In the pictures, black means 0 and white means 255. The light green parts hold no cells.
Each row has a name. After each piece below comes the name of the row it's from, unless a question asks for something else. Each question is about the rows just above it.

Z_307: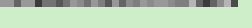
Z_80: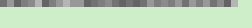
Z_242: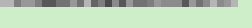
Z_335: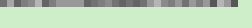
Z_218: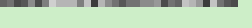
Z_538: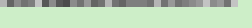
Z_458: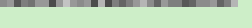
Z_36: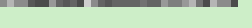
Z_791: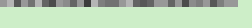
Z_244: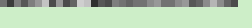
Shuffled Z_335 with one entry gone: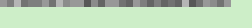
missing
[167]
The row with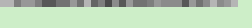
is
Z_242
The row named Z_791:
[152 181  87 152 114 181 100  75 152 139 100 152  59 181 126 114 114 152
 181 100  87 100 152 152 100 152  75 139 126 152  87 126 152 152]
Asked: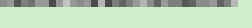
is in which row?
Z_458

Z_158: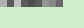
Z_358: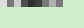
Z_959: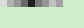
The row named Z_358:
[221 120 205  78  47  62 120 176 120]
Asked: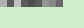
Z_158
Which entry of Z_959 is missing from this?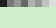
[162]
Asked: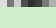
Z_358

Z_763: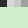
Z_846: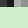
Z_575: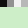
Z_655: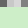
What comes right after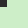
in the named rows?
[215]
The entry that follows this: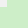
[184]
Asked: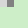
Z_655
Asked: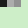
Z_846

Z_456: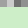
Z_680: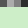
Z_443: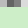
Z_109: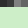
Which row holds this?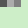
Z_680
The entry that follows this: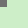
[144]
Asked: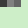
Z_109
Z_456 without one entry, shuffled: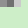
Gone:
[160]
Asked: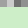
Z_456

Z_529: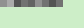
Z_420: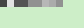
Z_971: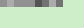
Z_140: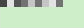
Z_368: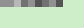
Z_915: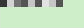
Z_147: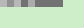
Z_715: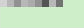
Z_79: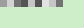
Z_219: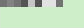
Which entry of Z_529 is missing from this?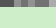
[99]
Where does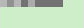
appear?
Z_147
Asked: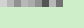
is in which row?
Z_715
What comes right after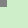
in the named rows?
[114]
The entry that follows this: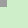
[210]
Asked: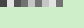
Z_140

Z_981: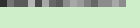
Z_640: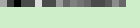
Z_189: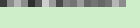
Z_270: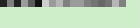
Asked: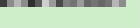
Z_189
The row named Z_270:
[ 35 128  35 155  90  19 206 155 182 128 155 155 128 116 103 116 182 128]
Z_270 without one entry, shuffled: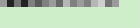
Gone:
[19]
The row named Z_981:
[ 47 116  90  90 182  74 168 103  90 140 168 155 128 103 140 140 168 140]

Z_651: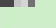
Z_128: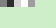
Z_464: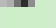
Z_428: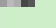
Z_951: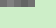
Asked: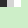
Z_128
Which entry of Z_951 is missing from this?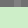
[100]
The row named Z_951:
[113 129 113 100 113]
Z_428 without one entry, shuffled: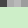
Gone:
[86]
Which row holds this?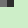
Z_464

